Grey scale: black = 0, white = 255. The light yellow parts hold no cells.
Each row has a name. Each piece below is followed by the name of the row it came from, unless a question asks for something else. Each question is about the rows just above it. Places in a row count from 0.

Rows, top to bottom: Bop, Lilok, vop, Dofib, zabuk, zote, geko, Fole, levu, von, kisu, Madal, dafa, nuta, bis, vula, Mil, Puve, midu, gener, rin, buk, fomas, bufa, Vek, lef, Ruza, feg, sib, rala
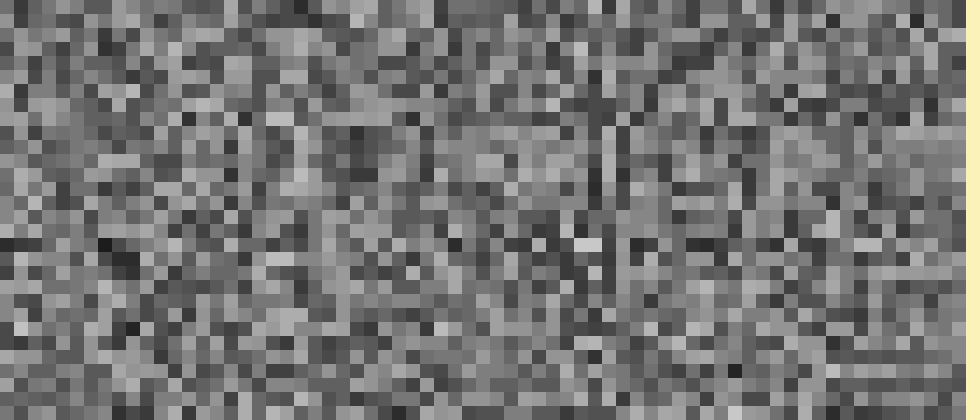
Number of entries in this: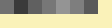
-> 7
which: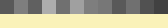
Ruza
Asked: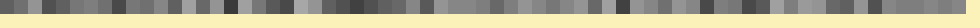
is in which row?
kisu
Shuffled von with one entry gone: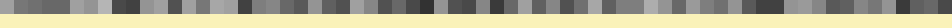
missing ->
[140]
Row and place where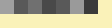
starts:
fomas, 7
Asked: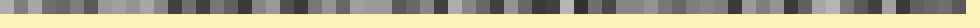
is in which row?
Mil
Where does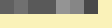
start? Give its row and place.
feg, 36

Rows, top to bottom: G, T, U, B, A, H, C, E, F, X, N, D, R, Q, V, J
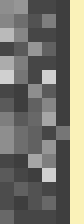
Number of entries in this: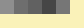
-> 5
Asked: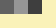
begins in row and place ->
N, 2
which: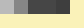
U

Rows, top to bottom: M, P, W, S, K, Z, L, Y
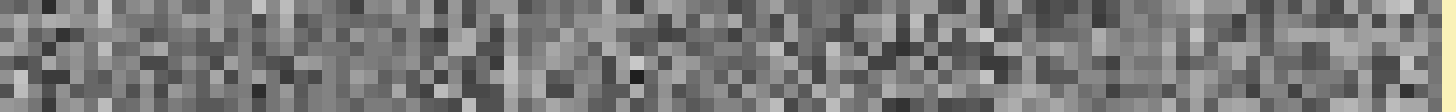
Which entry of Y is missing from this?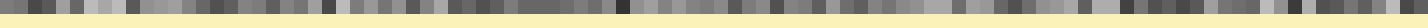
[181]
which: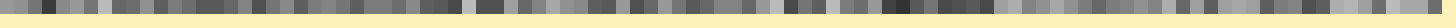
Y

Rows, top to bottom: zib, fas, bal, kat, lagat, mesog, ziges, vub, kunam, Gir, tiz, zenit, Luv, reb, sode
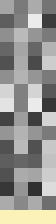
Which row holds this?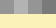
Gir
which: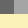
kat
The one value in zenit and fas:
[94]

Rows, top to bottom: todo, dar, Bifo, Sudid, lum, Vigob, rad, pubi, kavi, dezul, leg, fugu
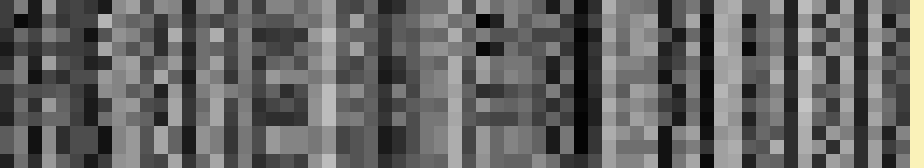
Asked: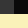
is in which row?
Sudid
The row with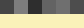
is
lum
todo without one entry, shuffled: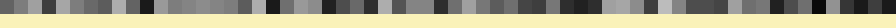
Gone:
[40]

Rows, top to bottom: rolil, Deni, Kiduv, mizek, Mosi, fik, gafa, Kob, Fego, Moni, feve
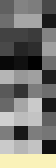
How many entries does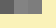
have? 3
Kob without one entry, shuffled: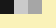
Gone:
[104]
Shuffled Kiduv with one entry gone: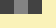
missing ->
[59]
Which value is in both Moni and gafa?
[125]
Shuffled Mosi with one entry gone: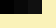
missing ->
[110]
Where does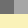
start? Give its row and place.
Deni, 0

